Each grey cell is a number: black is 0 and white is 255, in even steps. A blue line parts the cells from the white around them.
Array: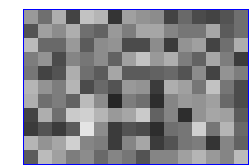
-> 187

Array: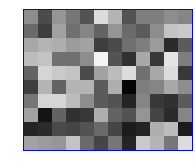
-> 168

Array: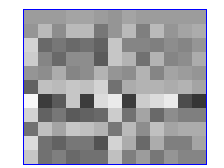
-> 211

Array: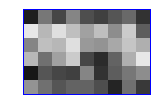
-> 133

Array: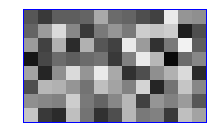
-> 155

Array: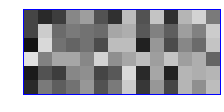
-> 19

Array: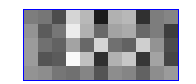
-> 155

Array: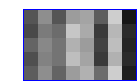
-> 100

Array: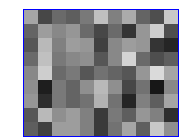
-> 86
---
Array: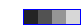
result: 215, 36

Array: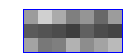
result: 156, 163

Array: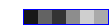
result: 170, 23

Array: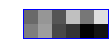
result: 222, 126

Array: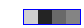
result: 132, 207

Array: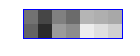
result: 168, 99

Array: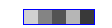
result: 57, 208

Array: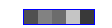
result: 57, 80
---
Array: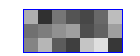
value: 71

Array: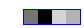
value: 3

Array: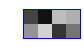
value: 18

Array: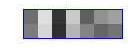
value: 95

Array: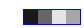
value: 102

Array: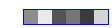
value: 118
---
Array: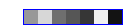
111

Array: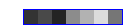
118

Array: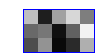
119

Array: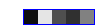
79

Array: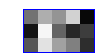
114

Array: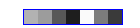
124

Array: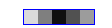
127
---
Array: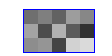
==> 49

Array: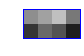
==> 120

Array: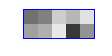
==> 225

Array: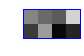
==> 211

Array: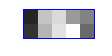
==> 130

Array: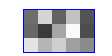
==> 77

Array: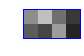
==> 56

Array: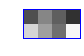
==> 49
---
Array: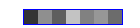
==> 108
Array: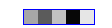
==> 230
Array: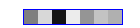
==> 176
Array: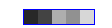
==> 215
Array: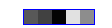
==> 141
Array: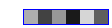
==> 95
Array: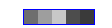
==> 58
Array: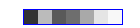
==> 248
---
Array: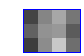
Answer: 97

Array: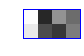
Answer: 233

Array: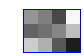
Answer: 99

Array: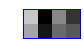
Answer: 165

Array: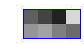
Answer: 149

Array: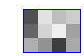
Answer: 101

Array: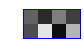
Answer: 77
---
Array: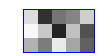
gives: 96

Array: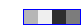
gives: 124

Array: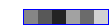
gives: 210

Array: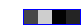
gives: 36

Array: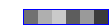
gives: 59

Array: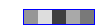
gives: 121

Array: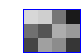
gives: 54

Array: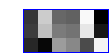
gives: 243

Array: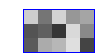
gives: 68

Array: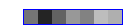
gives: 175
